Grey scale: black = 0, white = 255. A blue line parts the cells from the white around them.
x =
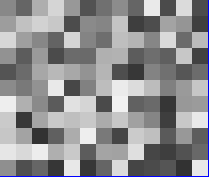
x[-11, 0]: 136
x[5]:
[139, 121, 146, 233, 71, 129, 189, 235, 220, 188, 128, 154, 198]
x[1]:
[157, 193, 210, 200, 76, 138, 133, 196, 62, 77, 163, 149, 63]
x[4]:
[84, 107, 167, 184, 168, 147, 181, 78, 55, 131, 112, 86, 108]
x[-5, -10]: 91
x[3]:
[146, 92, 154, 75, 107, 106, 176, 178, 92, 110, 95, 199, 65]
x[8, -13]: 198
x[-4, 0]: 202
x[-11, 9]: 234
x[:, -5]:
[101, 62, 180, 92, 55, 220, 97, 161, 203, 223, 69]
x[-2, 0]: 230
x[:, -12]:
[101, 193, 159, 92, 107, 121, 176, 56, 163, 217, 79]
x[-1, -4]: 75
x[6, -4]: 106
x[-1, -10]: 54
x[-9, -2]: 107
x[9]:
[230, 217, 237, 175, 201, 92, 164, 162, 223, 70, 62, 82, 104]
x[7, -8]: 200
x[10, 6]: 101
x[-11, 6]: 112
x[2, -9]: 213
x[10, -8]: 55
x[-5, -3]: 54
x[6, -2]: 152
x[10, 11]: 50

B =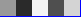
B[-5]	153
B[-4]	42
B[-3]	244
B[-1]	212

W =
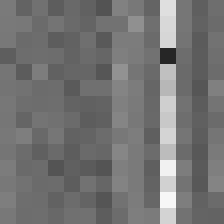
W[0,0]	122
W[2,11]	116
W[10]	[124, 106, 108, 84, 96, 91, 84, 127, 122, 95, 241, 125, 90, 127]
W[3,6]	102
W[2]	[120, 107, 109, 93, 98, 111, 89, 124, 124, 107, 214, 116, 91, 114]
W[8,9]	95
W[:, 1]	[99, 120, 107, 109, 92, 114, 110, 101, 126, 108, 106, 114, 110, 109]
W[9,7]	134
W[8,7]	120
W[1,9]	111
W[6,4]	99
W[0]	[122, 99, 113, 93, 105, 97, 83, 129, 120, 100, 223, 118, 95, 110]
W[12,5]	100
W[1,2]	107
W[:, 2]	[113, 107, 109, 110, 125, 108, 109, 116, 105, 96, 108, 107, 109, 110]
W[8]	[120, 126, 105, 118, 98, 100, 108, 120, 125, 95, 212, 117, 93, 117]
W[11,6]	102
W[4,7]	146
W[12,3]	98
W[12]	[126, 110, 109, 98, 108, 100, 85, 114, 124, 103, 247, 126, 98, 107]
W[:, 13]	[110, 107, 114, 111, 108, 128, 116, 107, 117, 122, 127, 132, 107, 99]
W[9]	[117, 108, 96, 106, 93, 106, 103, 134, 122, 108, 188, 107, 88, 122]
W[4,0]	117
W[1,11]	118
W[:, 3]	[93, 116, 93, 109, 97, 109, 110, 113, 118, 106, 84, 108, 98, 104]
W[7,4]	107

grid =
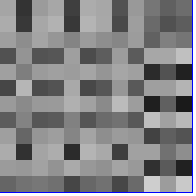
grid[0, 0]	165
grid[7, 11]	185
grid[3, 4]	159
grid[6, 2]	153
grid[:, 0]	[165, 172, 159, 81, 160, 70, 154, 92, 159, 172, 155, 101]
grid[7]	[92, 131, 86, 90, 129, 85, 107, 114, 88, 190, 161, 185]
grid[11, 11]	201
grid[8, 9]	66
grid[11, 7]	71
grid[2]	[159, 141, 164, 150, 132, 155, 142, 134, 156, 97, 128, 117]
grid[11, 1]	114
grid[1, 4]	56
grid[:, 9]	[118, 106, 97, 167, 43, 159, 31, 190, 66, 161, 48, 206]
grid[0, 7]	82
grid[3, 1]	148
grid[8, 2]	150
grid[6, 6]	138
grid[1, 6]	168
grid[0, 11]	109
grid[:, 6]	[167, 168, 142, 93, 149, 86, 138, 107, 142, 169, 145, 113]
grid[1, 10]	81
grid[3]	[81, 148, 83, 86, 159, 76, 93, 156, 91, 167, 167, 192]
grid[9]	[172, 49, 164, 173, 43, 180, 169, 62, 161, 161, 113, 142]
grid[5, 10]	158
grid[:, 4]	[63, 56, 132, 159, 156, 169, 176, 129, 133, 43, 170, 70]
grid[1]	[172, 56, 167, 178, 56, 180, 168, 73, 158, 106, 81, 93]
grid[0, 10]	96
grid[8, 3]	158

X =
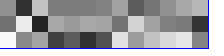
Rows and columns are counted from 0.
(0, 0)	144
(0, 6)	130
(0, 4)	124
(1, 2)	34
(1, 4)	154
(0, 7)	163
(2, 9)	194
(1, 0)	114
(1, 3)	168
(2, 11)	231
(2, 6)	82
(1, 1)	236

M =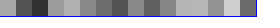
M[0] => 169
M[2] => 50
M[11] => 182
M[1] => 83
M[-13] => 155

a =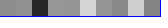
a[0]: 141
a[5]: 214
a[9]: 132
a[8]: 207

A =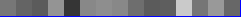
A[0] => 119
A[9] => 91
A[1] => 100
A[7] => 136

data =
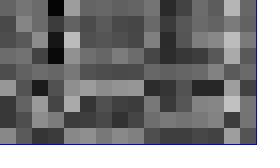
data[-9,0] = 100
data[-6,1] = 114
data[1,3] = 60
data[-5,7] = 74
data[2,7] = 79
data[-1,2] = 53
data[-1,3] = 59
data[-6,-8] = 108
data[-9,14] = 181
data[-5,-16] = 77
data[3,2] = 67
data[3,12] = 61
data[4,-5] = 101
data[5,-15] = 83
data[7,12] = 121
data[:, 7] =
[96, 73, 79, 124, 74, 147, 64, 50, 137]
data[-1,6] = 120
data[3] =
[108, 114, 67, 9, 145, 111, 102, 124, 108, 70, 44, 55, 61, 88, 170, 89]
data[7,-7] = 110
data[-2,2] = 141
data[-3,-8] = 60
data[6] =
[56, 99, 154, 69, 170, 53, 80, 64, 60, 120, 58, 86, 131, 134, 193, 117]
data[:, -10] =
[103, 90, 85, 102, 77, 140, 80, 73, 120]
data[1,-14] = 107
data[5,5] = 156
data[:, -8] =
[100, 70, 71, 108, 75, 150, 60, 69, 128]
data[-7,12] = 126
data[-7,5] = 80
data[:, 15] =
[103, 98, 122, 89, 106, 65, 117, 116, 84]
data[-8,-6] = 59
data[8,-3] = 66
